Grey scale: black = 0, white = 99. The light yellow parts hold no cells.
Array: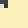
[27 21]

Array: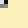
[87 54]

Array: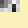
[32 54 83]

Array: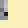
[58 76]

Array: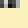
[33 69]

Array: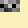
[52 35 25]

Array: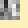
[65 18 60 90 54]
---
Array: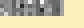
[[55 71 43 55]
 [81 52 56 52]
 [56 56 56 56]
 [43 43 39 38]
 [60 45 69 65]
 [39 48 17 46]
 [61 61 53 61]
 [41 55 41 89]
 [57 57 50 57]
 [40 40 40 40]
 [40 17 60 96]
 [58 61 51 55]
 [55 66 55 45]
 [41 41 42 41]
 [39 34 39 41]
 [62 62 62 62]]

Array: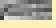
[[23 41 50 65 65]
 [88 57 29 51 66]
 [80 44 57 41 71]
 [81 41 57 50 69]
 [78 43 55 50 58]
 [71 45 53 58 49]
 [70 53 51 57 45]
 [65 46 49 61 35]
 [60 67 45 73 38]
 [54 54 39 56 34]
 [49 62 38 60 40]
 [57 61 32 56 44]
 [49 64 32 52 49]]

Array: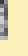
[[73 49 70 61 79 80 54 78 47 24]
 [70 40 35 56 60 43 34 36 45 58]]

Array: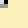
[[59 86]
 [60  0]]

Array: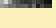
[[58 66]
 [54 83]
 [44 57]
 [44 37]
 [35 31]
 [37 23]
 [39 19]
 [26 22]
 [44 29]
 [12 23]
 [29 19]
 [18  9]
 [18  6]]

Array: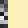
[[16 72 90 11 67 46 21]
 [21 75 18 75 39 29 41]]
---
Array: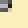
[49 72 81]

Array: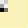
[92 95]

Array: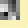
[57 81 49 59 35]

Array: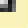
[86 46 14]

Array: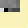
[53 51 37]

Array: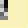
[78  6]
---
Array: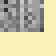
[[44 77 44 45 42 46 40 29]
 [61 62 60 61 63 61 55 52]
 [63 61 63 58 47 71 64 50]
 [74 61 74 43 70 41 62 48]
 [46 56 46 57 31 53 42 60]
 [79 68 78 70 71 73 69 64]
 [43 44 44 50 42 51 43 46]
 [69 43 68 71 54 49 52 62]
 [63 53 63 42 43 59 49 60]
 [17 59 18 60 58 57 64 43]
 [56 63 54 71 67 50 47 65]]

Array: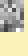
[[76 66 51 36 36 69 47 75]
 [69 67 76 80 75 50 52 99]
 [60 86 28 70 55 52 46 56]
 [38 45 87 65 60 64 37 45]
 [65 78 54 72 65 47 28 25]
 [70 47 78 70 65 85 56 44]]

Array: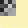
[[63 36 64 65]
 [19 78 59 64]
 [66 26 67 42]
 [13 33 13 52]]

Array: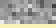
[[57 25 55 46 81 50]
 [53 55 64 67 61 43]
 [54 53 65 55 55 64]
 [35 38 60 71 62 67]
 [47 57 67 55 62 63]
 [62 63 74 46 57 68]
 [49 83 46 38 67 57]
 [67 64 74 54 71 64]
 [56 67 53 53 64 51]
 [64 67 75 55 56 84]
 [64 54 66 36 55 73]
 [57 42 57 55 71 73]
 [54 58 57 61 56 69]
 [54 54 65 63 58 91]]

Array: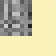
[[41 36 36 19 32 54 13 51 33]
 [50 49 48 57 54 56 58 56 59]
 [36 50 54 38 55 59 43 52 40]
 [63 61 59 74 61 44 76 47 65]
 [72 58 54 75 52 35 72 44 64]
 [45 39 40 32 38 51 27 50 39]
 [61 72 74 70 70 40 80 43 52]
 [42 40 40 43 45 61 40 58 53]]

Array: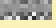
[[46 63 59 36 50]
 [71 60 59 66 44]
 [60 55 55 32 81]
 [44 56 55 42 49]
 [54 63 58 94 16]
 [62 55 57 31 88]
 [36 66 53 52 24]
 [40 66 52 37 32]
 [59 59 57 41 92]
 [52 57 59 66 47]
 [64 58 54 33 87]
 [70 53 56 45 75]
 [61 58 60 57 37]]
